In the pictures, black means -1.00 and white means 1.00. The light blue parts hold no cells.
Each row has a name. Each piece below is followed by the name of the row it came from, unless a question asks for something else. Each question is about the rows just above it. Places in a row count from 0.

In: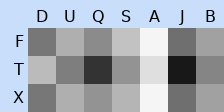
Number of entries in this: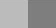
2
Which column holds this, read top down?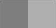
U
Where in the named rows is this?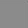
F, 2
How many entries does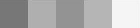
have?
5
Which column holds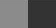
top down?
Q
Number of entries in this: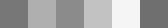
6

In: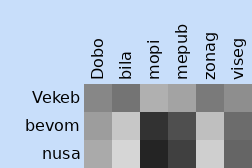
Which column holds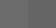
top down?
viseg
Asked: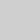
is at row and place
nusa, 4
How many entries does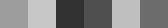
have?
6

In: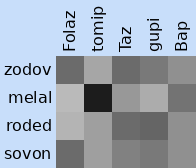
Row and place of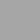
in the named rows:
zodov, 1
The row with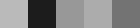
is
melal
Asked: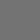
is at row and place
melal, 4

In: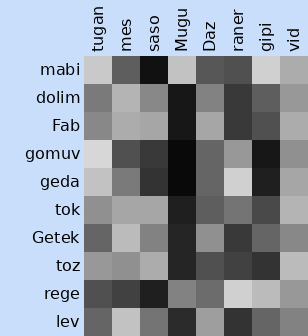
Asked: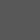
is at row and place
mabi, 4
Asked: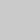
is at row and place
mabi, 0
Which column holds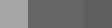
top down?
Daz
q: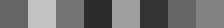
lev
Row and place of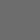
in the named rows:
rege, 4
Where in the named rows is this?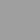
lev, 4
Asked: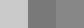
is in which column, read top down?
tugan

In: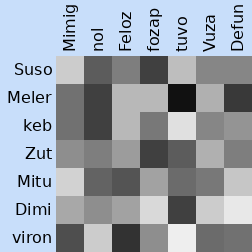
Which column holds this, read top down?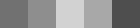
Mimig
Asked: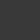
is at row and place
Meler, 6
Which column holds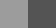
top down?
Feloz
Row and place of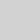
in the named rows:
Mitu, 0
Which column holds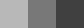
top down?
fozap

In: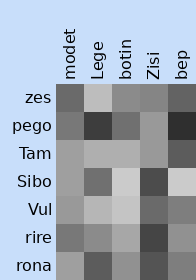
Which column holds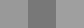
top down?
modet
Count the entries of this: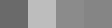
4

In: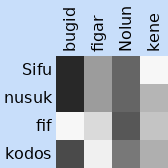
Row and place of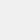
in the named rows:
kodos, 1
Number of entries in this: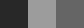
3
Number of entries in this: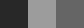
3
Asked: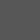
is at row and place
fif, 2
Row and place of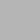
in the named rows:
nusuk, 3

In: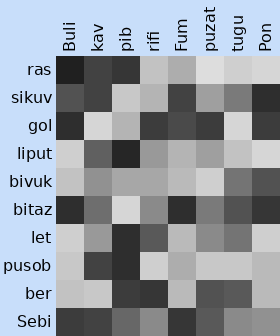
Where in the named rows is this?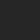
liput, 2
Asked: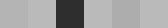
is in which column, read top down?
Fum
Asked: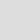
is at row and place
ras, 5

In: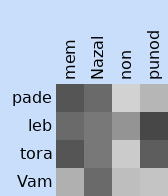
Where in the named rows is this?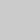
tora, 2
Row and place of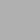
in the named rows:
Vam, 0
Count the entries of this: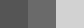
3
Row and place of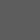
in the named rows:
tora, 3
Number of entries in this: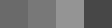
4
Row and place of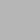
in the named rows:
pade, 3

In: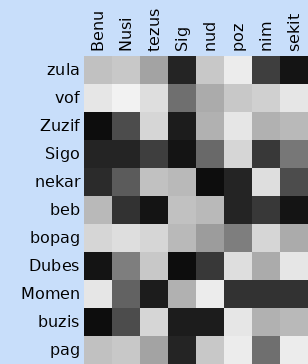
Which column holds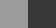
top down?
nud
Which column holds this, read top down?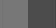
sekit
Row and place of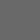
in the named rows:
Sigo, 4

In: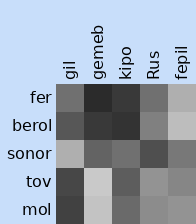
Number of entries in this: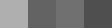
4
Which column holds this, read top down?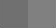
Rus
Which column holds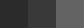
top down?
gemeb
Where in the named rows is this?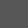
berol, 0
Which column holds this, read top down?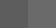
kipo
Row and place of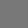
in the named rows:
sonor, 4

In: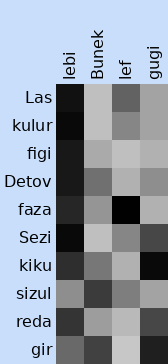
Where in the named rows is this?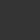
reda, 0
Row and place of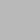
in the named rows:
reda, 2
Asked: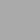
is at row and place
figi, 1
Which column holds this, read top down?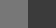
Bunek
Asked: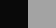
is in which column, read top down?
gugi
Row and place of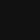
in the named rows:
Las, 0

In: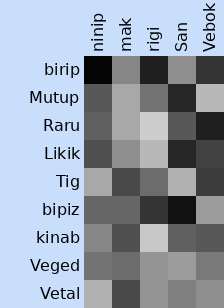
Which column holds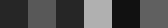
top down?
San
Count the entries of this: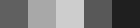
5

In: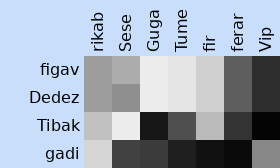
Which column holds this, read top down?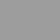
rikab
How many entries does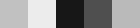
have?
5
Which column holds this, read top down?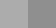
Sese
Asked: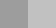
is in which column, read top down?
rikab
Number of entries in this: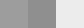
3
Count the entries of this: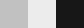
3

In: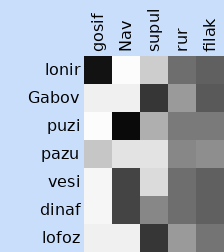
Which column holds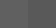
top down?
filak
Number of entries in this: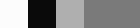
5
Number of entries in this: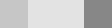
4
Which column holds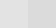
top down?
supul
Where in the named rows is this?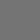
lofoz, 4
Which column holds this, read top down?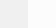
gosif

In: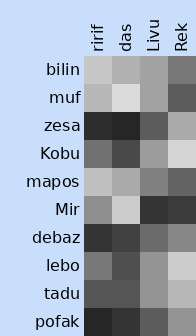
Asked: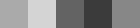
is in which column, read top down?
Rek
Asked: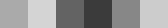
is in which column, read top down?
Rek
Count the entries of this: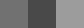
3
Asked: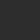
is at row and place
zesa, 0

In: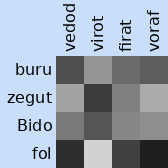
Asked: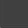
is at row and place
fol, 2
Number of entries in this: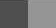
2
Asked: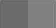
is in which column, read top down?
firat

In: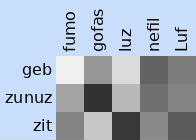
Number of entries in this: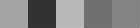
5
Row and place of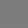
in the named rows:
geb, 4
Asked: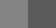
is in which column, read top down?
Luf
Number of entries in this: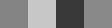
4
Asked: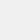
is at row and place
geb, 0
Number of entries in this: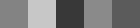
5

